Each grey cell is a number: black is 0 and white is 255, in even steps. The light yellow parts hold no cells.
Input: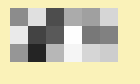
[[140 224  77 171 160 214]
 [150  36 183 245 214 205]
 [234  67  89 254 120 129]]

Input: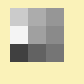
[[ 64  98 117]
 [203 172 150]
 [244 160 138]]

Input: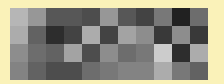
[[131  98  77  77 109 120 131 131 172 120  98]
 [141 109  98 163  77 141 109 120 204  45 172]
 [172  98  45  67 172  67 163 141  57 141  57]
 [182 151  87  87  77 151  87  67 120  33 109]]

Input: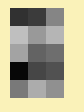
[[  7  70  81]
 [ 49  59 133]
 [121 172 144]
 [163  99 110]
 [191 153 181]]

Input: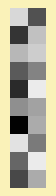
[[  2 171]
 [ 42 235]
 [ 52 193]
 [ 72 171]
 [ 90 131]
 [102 235]
 [143 162]
 [183 205]
 [216  81]
 [226 122]]

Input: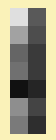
[[ 17  37]
 [101  58]
 [112  58]
 [122  46]
 [142  68]
 [162  77]
 [223  89]]

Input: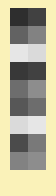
[[ 46  65]
 [ 56  65]
 [ 75 121]
 [ 87 109]
 [ 98 130]
 [109 141]
 [130 141]
 [218 230]
 [230 218]]
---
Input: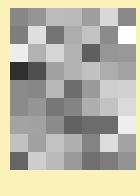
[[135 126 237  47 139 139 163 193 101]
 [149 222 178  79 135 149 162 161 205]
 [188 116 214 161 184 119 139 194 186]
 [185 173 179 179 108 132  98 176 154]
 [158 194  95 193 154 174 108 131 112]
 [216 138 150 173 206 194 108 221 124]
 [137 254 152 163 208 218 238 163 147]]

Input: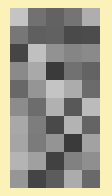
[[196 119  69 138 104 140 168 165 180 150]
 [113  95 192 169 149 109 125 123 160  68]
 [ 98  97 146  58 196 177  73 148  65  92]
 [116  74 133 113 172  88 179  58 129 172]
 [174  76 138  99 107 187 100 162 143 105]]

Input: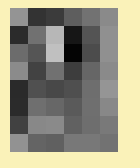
[[148  43 108 139  42  43  65 146]
 [ 51 113  85  66  80 111 136 100]
 [ 59 183 192 113  72 103 138  96]
 [ 94  22   4  61  79  90  97 120]
 [114  84  76 102 110 111 110 120]
 [138 144 144 138 149 136 121 114]]

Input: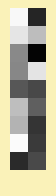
[[248 229 137 135  87 190 179 251  42]
 [ 37 189   4 228  72  95  52  58  73]]

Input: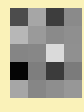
[[ 76 183 133   5 166]
 [166 154 135 126 134]
 [ 61 138 218  59 142]
 [138 143 144 123 151]]

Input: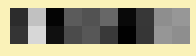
[[ 44  52]
 [193 215]
 [  4  16]
 [ 91  75]
 [ 82  87]
 [103  57]
 [  9   1]
 [ 55  54]
 [142 150]
 [151 142]]

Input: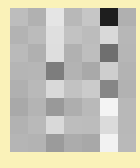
[[189 179 186 181 176 169 178 181]
 [177 187 176 182 185 180 185 179]
 [229 223 222 125 217 153 217 155]
 [184 194 177 179 194 174 189 172]
 [198 188 190 169 203 185 188 168]
 [ 30 217 111 206 134 244 219 242]
 [176 183 182 179 178 184 184 185]]
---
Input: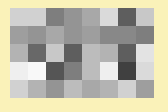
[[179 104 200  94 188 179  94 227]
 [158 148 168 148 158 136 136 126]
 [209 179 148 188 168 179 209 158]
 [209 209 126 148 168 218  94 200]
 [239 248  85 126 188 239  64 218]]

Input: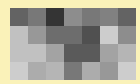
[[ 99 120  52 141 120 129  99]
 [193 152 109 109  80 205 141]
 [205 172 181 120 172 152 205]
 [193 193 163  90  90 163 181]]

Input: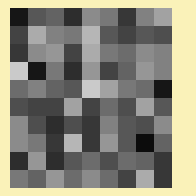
[[202  22 120  45 150  67  99 150 129]
 [ 78  67  67 162  67 108  78 162  87]
 [139  78  45  78  55 129  87  78 139]
 [ 22  87  99  45 139 120  55 129 162]
 [120  99 150 108 139 108  67 171  55]
 [139 120  55 182  55 150  87  12  99]
 [108 129  99  87 202 162 120 108  22]
 [ 55 139 150  67 171 120 108 139 129]
 [ 45 150  45  87 108  78 108  99  55]
 [ 67 171 129 120 182  87  67  87  78]]

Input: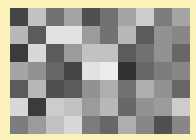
[[216  59 204 194 155 184 103 146 155 204]
 [184  91 226 226 155 114 184  91 146 135]
 [165 146 103  69 226 236  49 103 124 135]
 [124 155 194 216 124 103 174 135  80 135]
 [ 91 184  80  91 146 174 114 174 146 103]
 [ 69 194 114 165  80 114 165 204 124 165]
 [ 59 216  91 155 194 194  91 114 146 103]]

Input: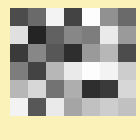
[[224  36  97 135 125 234 154]
 [125  67 183 234 253 243 205]
 [243  87 234 165 193 205 193]
 [ 76 106 243  67 253 145 106]
 [ 58 135  87  46 154 183  76]
 [183 215 115 174  46  58 215]]

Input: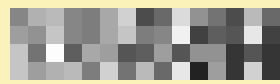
[[197 115 253  94 168 158  85  94 158  85 146 146  53  85  53]
 [158 146 197 134 125 168 197 125 134 241  65  94  85 231  65]
 [197 158 177 186 125 209 115 186 105 231  34 158  53 209  53]
 [134 177 186 134 125 168 209  76 105 219 146 115  76 186 105]]

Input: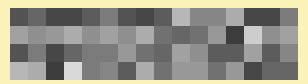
[[ 83 102  71  71  92 123  83  71  92 183 134 134 172  71  71 123]
 [ 83 123  71 102 123 123 152 113 102 161 143  92  92 161  92 134]
 [161 143 152 172 143 161 143 172 113 102 113 152  60 205 143 161]
 [183 172  60 217 123 134  92 172 113 152 152 113 152  71 102 102]]

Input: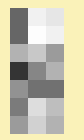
[[146 113 113]
 [ 52 134 178]
 [178 200 155]
 [155 209 178]
 [123 221 190]
 [102 241 230]
 [102 253 241]]
